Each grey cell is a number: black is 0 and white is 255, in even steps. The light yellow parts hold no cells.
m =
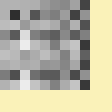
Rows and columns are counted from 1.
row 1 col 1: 178
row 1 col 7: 137
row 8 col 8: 74
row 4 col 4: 127
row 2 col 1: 178
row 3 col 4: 177
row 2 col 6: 126
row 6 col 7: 129
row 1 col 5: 155
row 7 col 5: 149
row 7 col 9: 66
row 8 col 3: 217
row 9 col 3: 236
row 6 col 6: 168
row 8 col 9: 145
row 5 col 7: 179
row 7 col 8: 167
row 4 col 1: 138
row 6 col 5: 189
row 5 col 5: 173
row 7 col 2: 180
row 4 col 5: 109

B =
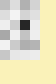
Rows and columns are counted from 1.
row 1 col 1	192
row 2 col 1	221
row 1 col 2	221
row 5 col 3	175
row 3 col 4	236
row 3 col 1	238
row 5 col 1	242

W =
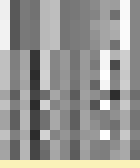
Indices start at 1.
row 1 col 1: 238
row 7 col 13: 206
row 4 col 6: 191
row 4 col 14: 133
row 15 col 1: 162
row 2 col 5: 184
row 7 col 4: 54
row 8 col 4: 44
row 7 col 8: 116
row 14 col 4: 44
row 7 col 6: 134
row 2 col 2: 89
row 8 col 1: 193
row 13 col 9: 163
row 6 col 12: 180
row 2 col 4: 114
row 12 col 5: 113
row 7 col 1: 192
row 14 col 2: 128
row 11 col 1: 193
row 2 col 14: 134
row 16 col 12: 159
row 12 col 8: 95
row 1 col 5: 183
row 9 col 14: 133
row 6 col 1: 192
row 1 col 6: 190
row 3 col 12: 175
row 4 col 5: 184
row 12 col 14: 117
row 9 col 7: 153
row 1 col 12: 157
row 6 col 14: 133
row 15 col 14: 117
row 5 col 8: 123
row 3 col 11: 164
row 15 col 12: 141
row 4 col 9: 127
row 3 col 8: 123

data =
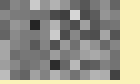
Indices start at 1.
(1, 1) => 98
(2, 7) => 63
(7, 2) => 136
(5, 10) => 145
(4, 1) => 100
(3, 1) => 106
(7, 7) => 103
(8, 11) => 173
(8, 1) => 188
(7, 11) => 129
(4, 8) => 135
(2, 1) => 136
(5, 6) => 80
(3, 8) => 77
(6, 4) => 118
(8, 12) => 66
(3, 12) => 117
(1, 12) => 100
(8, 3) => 100
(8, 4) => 161
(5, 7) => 154
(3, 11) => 113
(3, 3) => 140
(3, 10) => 87
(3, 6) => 179
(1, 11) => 143
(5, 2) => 133

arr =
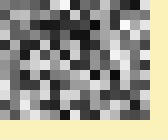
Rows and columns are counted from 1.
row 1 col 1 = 134
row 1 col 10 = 83
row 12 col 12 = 183
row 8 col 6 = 123
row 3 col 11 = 163
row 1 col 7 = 246
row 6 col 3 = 25
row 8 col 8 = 182
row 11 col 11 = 131
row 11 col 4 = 145
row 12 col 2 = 84
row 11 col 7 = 186
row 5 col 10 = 45
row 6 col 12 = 241
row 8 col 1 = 153
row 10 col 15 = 219
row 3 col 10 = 11
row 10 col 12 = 68
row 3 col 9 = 71
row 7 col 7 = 215
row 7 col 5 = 226
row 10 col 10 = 161
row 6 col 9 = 64
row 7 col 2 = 108
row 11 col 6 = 35
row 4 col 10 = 133
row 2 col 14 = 134
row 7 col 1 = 146
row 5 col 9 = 27
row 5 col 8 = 191
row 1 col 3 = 115
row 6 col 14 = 115
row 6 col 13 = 214

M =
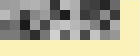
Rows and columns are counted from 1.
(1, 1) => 156
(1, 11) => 38
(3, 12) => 172
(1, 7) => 187
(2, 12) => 57
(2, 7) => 28
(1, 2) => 158
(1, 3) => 173
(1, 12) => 105
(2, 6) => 81
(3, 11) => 47
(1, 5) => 166
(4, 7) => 93

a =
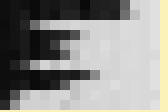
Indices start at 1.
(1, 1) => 14
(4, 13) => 219
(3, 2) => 19
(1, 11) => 31
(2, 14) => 190
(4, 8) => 78
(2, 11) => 35
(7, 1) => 14
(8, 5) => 23
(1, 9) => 9
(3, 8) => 214
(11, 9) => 212
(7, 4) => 161
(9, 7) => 91
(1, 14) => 211
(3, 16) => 224
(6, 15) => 216
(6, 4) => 12
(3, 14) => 218
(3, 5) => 178
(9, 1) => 14
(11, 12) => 212
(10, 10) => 217
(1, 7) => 29
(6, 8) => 186
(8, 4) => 11
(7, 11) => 214
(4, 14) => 218
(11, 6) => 212
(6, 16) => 218
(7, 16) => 224
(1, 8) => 27
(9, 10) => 212
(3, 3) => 36
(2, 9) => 18
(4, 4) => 11
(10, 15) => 216
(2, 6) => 16
